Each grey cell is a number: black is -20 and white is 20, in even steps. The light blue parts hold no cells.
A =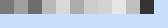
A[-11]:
-1
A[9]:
10
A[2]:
-3

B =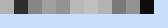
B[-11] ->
8
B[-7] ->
3

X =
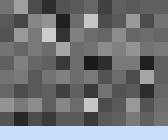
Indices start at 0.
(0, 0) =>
-2
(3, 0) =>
-2
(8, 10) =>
-5
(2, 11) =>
-4
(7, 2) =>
2
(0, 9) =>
-6
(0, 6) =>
-4
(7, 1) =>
-1
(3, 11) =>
-1
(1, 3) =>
3
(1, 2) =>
1
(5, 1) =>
-1
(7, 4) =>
1
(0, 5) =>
-6
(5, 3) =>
-2
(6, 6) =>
-11
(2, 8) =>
2
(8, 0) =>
-7
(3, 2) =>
-1
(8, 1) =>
-14
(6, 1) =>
-8
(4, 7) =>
-13
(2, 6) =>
-3
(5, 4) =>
0
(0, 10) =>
-5
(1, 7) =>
-8
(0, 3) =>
-13
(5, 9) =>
-8
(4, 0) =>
-5
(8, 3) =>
-11

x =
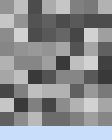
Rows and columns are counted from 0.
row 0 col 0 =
3
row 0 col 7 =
8
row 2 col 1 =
13
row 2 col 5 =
-9
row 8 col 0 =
-5
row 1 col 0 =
11
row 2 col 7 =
5
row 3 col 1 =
3
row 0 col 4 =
11
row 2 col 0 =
2
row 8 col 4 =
-3
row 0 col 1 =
10
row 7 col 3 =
-9
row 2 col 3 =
-6
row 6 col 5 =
-5
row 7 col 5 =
8
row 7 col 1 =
-11
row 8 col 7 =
1
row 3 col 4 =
6

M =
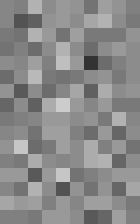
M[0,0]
1
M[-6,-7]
-1
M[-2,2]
5
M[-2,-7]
0
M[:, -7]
[2, 3, 4, 2, 0, -1, -3, 7, 4, 5, -1, 2, 4, 2, 0, 4]
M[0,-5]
3
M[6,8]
2
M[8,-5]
2
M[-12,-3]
-3
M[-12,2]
5
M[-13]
[-2, 0, -3, 2, 8, 2, -3, 2, 4, 2]
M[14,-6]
4
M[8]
[-1, 0, 1, 4, 4, 2, 3, -1, 8, 1]
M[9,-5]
0
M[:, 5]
[3, 2, 5, 2, 4, -1, 6, 4, 2, 0, 2, 2, -2, 3, 1, 2]
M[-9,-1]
-1
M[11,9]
2
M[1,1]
-7
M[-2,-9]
4
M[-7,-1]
2
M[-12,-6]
10
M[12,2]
-6
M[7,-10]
-4
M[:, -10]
[1, 1, -1, -2, 2, -3, 3, -4, -1, 1, 3, 0, 4, 1, 6, 0]
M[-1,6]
-6
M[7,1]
2
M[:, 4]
[4, 4, -2, 8, 10, -2, 1, 12, 4, 5, 5, 1, 11, -7, 4, 4]
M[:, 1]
[0, -7, -2, 0, 1, 2, -6, 2, 0, 2, 11, -1, 4, -2, 4, 0]
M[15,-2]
5
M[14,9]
-1
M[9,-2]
-4

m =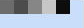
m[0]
-3
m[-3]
1
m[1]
-8

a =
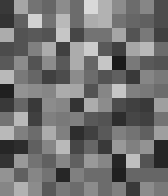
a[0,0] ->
-11
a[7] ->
[-11, -4, -11, 2, 1, -12, 7, 2, -8, -10, -11, 5]
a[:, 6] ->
[14, 7, -2, 12, -4, -3, -7, 7, -6, -10, -4, 4, -3, 2]
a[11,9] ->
10
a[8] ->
[-2, 9, -10, 0, -1, 0, -6, -7, -13, -9, -10, -2]
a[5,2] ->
-4
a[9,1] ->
0
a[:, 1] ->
[6, -5, -7, -7, 2, -1, 3, -4, 9, 0, -13, 4, -5, 8]
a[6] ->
[-15, 3, 2, 1, 7, 6, -7, 1, 11, 0, -1, -3]
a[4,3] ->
2
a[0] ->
[-11, 6, -2, -4, 2, -3, 14, 8, 2, -3, 1, -8]
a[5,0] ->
9
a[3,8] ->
-10
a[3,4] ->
-10
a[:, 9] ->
[-3, -4, -7, 6, -1, -11, 0, -10, -9, -2, 0, 10, -4, -11]
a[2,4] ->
11
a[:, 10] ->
[1, -5, -1, 9, -6, 1, -1, -11, -10, -5, 3, -7, -4, 2]
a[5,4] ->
-8
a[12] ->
[3, -5, 1, -2, -14, 0, -3, -3, -15, -4, -4, -4]
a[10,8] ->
4
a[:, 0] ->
[-11, -12, 7, -8, -6, 9, -15, -11, -2, 9, -14, -12, 3, 1]
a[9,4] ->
0
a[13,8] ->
0
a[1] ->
[-12, -5, 13, -2, 9, -3, 7, 8, -2, -4, -5, -8]
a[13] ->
[1, 8, 2, -6, -1, -3, 2, -3, 0, -11, 2, -1]
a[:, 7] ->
[8, 8, -2, -6, 11, -7, 1, 2, -7, -6, -11, 1, -3, -3]
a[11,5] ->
-5
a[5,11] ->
-1

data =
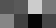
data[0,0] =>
-7
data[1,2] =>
-19
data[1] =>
[1, -10, -19, -9]

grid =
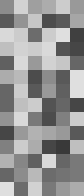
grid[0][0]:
2
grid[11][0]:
8
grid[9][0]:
-9
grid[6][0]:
-4
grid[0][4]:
12
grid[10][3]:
-9
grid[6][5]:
15
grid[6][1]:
12
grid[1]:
[-6, 3, 11, -8, -6, 6]
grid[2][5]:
-10
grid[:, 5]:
[4, 6, -10, -9, -4, 15, 15, -9, 12, -6, 10, -1, -1, 7]
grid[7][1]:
10
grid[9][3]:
6
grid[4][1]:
14
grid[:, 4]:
[12, -6, 15, -7, 11, -6, -5, -4, 0, 4, -11, -4, -2, 4]
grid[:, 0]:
[2, -6, 14, 10, -5, 7, -4, -4, 3, -9, 0, 8, -4, 15]
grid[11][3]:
14
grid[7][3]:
-7
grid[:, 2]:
[5, 11, -3, 12, 4, -8, -6, 12, -1, 8, 7, -5, 9, 13]
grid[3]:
[10, 13, 12, 14, -7, -9]
